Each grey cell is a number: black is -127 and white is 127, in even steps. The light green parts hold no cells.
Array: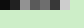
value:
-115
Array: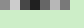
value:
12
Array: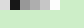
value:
92
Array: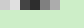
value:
77
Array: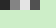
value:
-87
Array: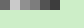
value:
-23
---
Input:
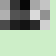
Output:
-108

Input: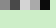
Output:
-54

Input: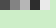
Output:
-52

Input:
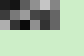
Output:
-107

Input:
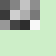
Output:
-70

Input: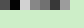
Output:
-71

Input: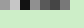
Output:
-58
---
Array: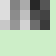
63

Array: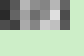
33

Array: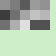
37

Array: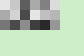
-53

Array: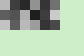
48

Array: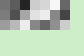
38

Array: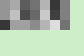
-52

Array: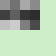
-73
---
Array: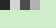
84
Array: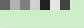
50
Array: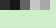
-103
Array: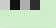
-111
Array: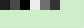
-54
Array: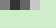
-76
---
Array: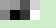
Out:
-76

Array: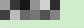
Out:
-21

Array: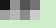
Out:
12

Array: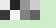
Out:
1

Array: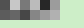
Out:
-56

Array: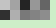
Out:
-6

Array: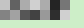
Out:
-41

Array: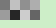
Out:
77

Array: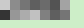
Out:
44
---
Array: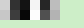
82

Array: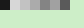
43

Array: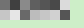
81

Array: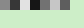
9

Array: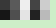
77

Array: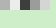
51

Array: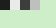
-66

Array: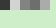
3
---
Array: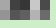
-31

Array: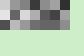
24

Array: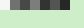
-55

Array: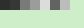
-5

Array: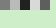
-94

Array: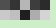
-96
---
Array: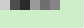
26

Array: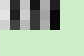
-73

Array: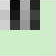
-72

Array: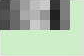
51

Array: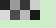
-51

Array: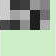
15

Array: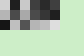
53

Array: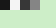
116
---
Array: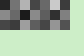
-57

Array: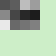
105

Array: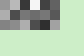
3

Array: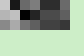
9

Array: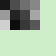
80

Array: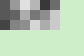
-59
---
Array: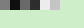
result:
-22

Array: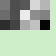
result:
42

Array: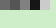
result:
1

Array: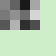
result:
-81

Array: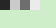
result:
-17

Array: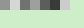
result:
-13

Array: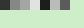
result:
37

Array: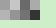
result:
-12

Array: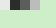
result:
-34
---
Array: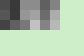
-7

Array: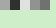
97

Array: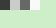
-23

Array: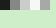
76

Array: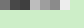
-64

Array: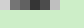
-30

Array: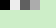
-31

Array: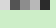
13

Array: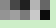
-4
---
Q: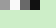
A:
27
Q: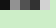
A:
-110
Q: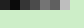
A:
-96
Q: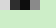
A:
88
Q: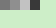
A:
-8
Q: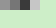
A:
20
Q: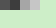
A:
-45
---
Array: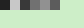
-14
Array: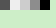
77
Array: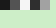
117
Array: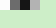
-19
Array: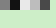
105
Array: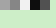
113
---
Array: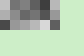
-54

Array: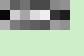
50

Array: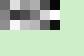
14

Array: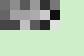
-58

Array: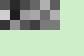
-75

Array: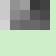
84

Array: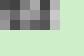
22

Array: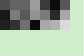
-95

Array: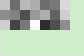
78
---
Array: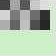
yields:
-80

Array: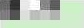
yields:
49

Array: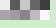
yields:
120

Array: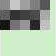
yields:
41

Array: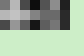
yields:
-85

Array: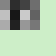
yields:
-29

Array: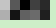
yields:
-96
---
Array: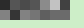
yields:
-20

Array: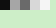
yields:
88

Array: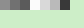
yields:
58

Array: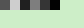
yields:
-74

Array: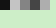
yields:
-58

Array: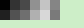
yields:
88
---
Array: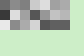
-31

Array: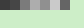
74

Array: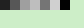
80

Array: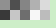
119

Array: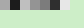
-80

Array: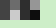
-81

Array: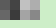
36

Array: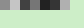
-74
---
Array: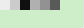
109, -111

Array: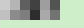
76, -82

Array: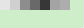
101, -72

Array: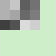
91, -64

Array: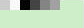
121, -122

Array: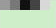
88, -110

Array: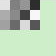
119, -82
